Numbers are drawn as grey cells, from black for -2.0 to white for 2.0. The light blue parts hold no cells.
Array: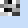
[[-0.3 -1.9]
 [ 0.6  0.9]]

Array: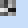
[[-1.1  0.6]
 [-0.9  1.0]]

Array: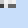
[[ 1.8  1.6]
 [ 1.6 -0.4]]

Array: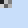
[[ 1.0  0.0]
 [-0.4  0.8]]

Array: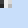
[[1.7 1.4]
 [1.7 0.9]]

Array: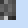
[[ 0.0 -0.6]
 [-0.7 -0.4]]
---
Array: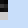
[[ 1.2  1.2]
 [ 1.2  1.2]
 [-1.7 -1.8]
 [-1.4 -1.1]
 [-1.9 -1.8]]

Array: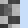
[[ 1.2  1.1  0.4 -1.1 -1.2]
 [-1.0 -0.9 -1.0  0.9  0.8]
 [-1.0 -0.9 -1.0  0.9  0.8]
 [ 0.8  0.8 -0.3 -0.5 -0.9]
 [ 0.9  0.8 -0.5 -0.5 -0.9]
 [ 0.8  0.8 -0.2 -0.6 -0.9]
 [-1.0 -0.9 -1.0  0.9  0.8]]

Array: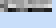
[[-1.5 -1.5 -1.1 -1.2 -1.2 -1.9 -0.5 -0.1 -0.7 -1.4 -1.7 -0.3  0.8]
 [ 1.5  1.2  0.9  1.0  0.8  1.0  0.9  0.5  0.6  1.3  1.4 -0.1 -0.5]
 [ 0.7  0.4  0.4  0.6  0.4  0.1  0.9  0.5  0.5  0.4  0.7  0.1  0.7]]

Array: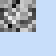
[[-0.6  0.4  1.3  1.2 -1.3  0.2 -0.4  0.0 -0.6]
 [ 0.0  1.1 -0.2 -0.1  0.6  0.0 -1.9  1.1  0.1]
 [ 1.1 -0.4 -0.7 -0.9  0.0  1.6  0.0 -0.7  1.0]
 [-0.8 -0.6  0.7  0.7  1.3  0.8  1.7 -0.1 -0.9]
 [-0.9  1.3  0.4  0.4  1.6 -0.3  0.1  1.4 -0.8]
 [-1.1 -0.7  1.1  1.0  0.0  1.3  0.1 -0.6 -1.3]
 [ 0.6  0.0  0.8  1.2  0.5 -1.7  0.4  0.9  0.5]
 [ 0.1  0.9  0.9  1.1 -1.7 -0.6  0.8  0.2  0.3]]

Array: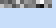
[[-0.5  0.6 -1.7 -1.2  0.1  0.0 -0.3  1.1 -0.1 -0.7  0.5  0.3  1.1]
 [ 0.3  0.2  1.9  1.3 -0.1  0.2  0.4 -0.4  1.3 -0.1 -0.7 -0.1 -0.4]]

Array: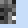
[[-0.7  0.1 -0.9 -0.7]
 [ 1.8 -0.1 -0.9 -1.7]
 [-1.0  0.1 -1.1 -0.8]
 [-0.1 -1.0 -1.0 -1.5]
 [-0.6 -0.4 -0.8 -0.6]
 [-1.5  0.1 -0.5  0.1]]
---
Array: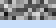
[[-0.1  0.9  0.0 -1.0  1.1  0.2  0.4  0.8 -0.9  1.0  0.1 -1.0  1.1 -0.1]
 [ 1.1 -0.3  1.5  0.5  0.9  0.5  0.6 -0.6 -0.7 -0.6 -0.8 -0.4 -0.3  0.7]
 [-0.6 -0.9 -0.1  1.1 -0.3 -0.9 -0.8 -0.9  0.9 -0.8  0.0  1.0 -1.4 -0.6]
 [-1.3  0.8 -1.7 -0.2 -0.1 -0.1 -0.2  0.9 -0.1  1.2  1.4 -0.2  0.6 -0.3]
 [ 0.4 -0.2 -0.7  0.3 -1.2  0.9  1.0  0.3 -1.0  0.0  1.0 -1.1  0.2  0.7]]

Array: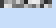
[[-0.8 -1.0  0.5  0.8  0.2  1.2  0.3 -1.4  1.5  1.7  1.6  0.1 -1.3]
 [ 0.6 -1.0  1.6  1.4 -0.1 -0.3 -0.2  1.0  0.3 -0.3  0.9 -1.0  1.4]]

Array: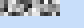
[[ 1.7  0.5 -0.5  1.2  1.7 -0.2 -0.9 -0.7 -0.4  1.0  0.5 -1.1  1.9 -0.9
   1.2]
 [ 0.5  0.6 -0.9  1.4  0.8  0.3  1.0 -0.7 -1.6  1.0  0.9  0.8  0.7  0.2
  -0.2]
 [ 0.6 -0.4 -1.5  1.7  0.7  1.3  0.6 -1.3  0.7  1.9  1.2  0.2  0.9  0.3
   0.3]
 [-1.1  0.7  1.6 -0.3 -1.3 -0.7  0.2  1.7  0.6  1.6  1.6 -0.8 -1.2 -0.7
   1.4]]

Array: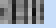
[[-0.3  0.5  0.5  0.0 -1.4  0.0  0.1 -1.0  0.7 -1.2  0.5]
 [-0.8  0.3  0.4  0.2 -1.6 -0.1 -0.1 -1.0  0.6 -1.1  0.4]
 [-1.0 -0.9 -0.1  0.3 -1.6  0.1  0.1 -0.8  0.9 -1.7  0.4]
 [-0.5 -0.8  0.1  0.2 -1.5  0.5  0.4 -0.7  1.0 -1.8  0.6]
 [-0.9  0.0  0.2  0.2 -1.6 -0.2 -0.2 -1.0  0.6 -1.2  0.4]
 [-0.1  0.4  0.6  0.0 -1.3  0.2  0.3 -0.9  0.8 -1.3  0.6]]

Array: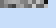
[[-1.7 -0.2  0.4  0.6  0.7  0.6  0.1  0.0  0.8 -0.2  1.0  0.4]
 [ 0.9 -0.2  0.1 -0.6 -1.0  0.4  0.6 -0.1 -0.3  1.2 -0.4 -0.5]]

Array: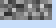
[[ 0.6 -0.2  0.8 -1.0 -0.7  0.6  0.4 -0.3  0.0 -0.5 -0.9  0.0  0.1]
 [-0.9 -0.4 -0.6 -0.1 -0.7 -1.2 -1.1 -0.1  1.2 -0.2 -0.4  1.2 -0.7]
 [-0.4  0.3  0.1 -0.7  1.0 -0.5 -0.6 -0.2  0.3  0.1 -0.8  0.4  0.1]
 [-0.2  0.7 -1.3 -1.2 -0.4  0.1  0.0  0.7 -0.3  0.7  0.4 -0.5  0.9]
 [-0.1 -0.3  0.2  0.3 -0.4  0.0  0.2  0.1 -1.0 -0.1 -0.2 -0.9  0.0]]

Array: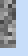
[[-0.7 -0.2  0.4  0.7]
 [ 0.3 -0.5  0.6 -1.0]
 [-0.6  0.1  0.1 -0.2]
 [-0.8  0.3  0.7 -0.5]
 [-0.7  0.4 -0.3  0.0]
 [ 0.5 -0.9 -0.2 -0.5]
 [ 0.2 -0.1 -0.4  0.5]
 [ 0.7 -0.4 -0.4  1.0]
 [ 0.4  0.1 -0.4 -0.8]
 [ 0.5  0.3  0.6  0.9]
 [-0.5 -0.4  0.4 -0.5]
 [ 0.2 -0.2 -0.1  0.0]]
